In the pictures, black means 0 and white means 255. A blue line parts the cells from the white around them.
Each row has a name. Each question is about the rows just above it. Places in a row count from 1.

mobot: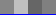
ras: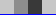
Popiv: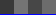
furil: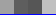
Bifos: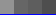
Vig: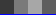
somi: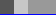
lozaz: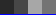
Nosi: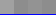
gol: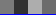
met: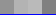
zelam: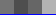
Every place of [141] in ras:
2
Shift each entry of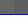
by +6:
[108 100]

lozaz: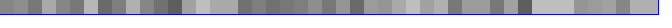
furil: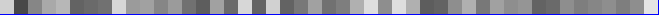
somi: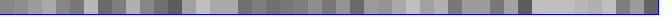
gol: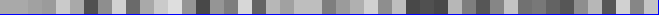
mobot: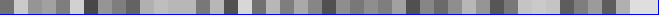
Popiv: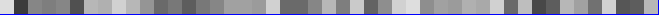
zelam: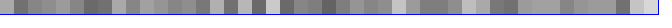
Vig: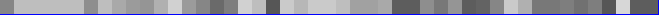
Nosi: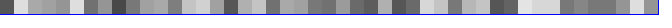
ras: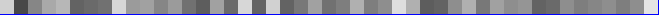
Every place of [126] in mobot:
5 9 21 28 42
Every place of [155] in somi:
3 27 34 35 46
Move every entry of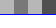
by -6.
[177 114 177  74]

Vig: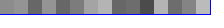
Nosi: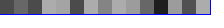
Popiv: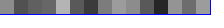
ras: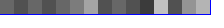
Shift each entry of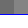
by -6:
[103 126]
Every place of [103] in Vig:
3 5 9
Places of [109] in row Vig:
10 13
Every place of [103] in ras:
1 3 5 9
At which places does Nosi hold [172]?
4 7 9 15

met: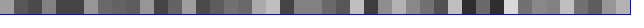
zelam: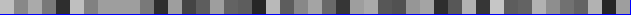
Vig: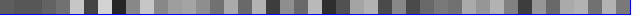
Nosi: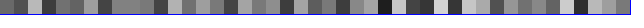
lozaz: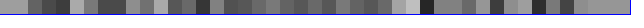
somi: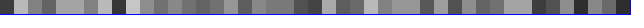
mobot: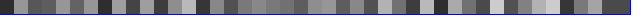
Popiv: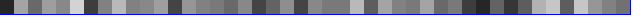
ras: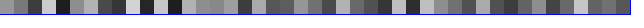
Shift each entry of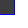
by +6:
[67]
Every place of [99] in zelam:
17 38 42
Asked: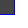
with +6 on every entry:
[74]
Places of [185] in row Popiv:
9 26
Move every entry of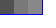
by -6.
[ 75 115 130]
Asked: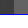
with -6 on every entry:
[55 93]
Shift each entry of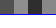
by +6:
[ 87 148  52 142]

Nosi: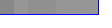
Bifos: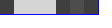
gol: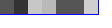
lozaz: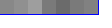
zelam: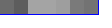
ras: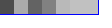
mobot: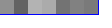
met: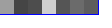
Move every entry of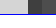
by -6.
[207 207  57  71]
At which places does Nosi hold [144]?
3 4
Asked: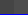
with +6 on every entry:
[75 83]
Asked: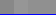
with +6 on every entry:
[142 156 150 150]
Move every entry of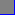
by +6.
[135]
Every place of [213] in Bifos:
2 3 4
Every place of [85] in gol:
1 5 6

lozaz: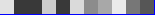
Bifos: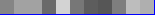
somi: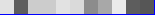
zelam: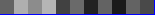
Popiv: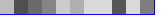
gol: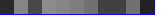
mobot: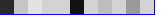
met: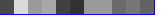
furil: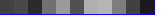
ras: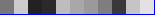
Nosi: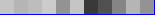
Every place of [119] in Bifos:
6
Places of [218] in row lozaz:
6
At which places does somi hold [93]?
2 10
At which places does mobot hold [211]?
4 5 7 9 11
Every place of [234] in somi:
9

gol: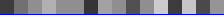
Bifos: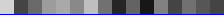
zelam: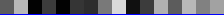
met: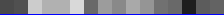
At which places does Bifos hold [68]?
2 13 16
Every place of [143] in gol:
3 5 6 9 11
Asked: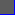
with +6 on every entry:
[98]
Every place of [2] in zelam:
3 5
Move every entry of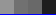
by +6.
[155 119 111  36]
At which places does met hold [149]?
11
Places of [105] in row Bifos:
3

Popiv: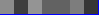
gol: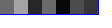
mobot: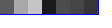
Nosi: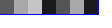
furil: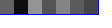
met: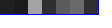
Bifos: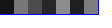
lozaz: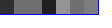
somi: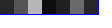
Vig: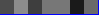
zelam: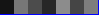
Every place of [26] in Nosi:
4 7
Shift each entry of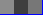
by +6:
[146  68 125]
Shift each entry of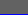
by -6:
[92 92]
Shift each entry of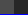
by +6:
[82 45]
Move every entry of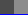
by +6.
[ 82 146]
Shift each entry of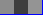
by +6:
[146  68 154]
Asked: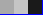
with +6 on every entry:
[175 203  32]

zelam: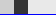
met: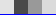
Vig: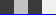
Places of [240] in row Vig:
4
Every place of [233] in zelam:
3 4
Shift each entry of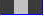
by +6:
[ 65 200  65]
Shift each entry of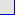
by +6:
[233]

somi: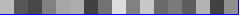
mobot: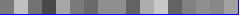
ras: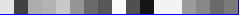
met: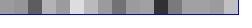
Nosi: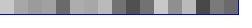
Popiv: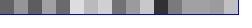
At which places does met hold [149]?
2
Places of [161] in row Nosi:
4
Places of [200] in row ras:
5
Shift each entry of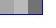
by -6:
[161 180 108]
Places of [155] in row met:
1 5 8 10 16

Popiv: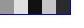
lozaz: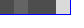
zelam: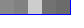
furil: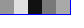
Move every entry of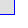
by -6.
[218]
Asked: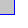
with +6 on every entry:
[203]
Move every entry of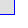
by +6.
[230]
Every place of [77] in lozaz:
1 3 4
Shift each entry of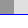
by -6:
[144 218]
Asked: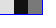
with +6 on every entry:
[230  23 127]

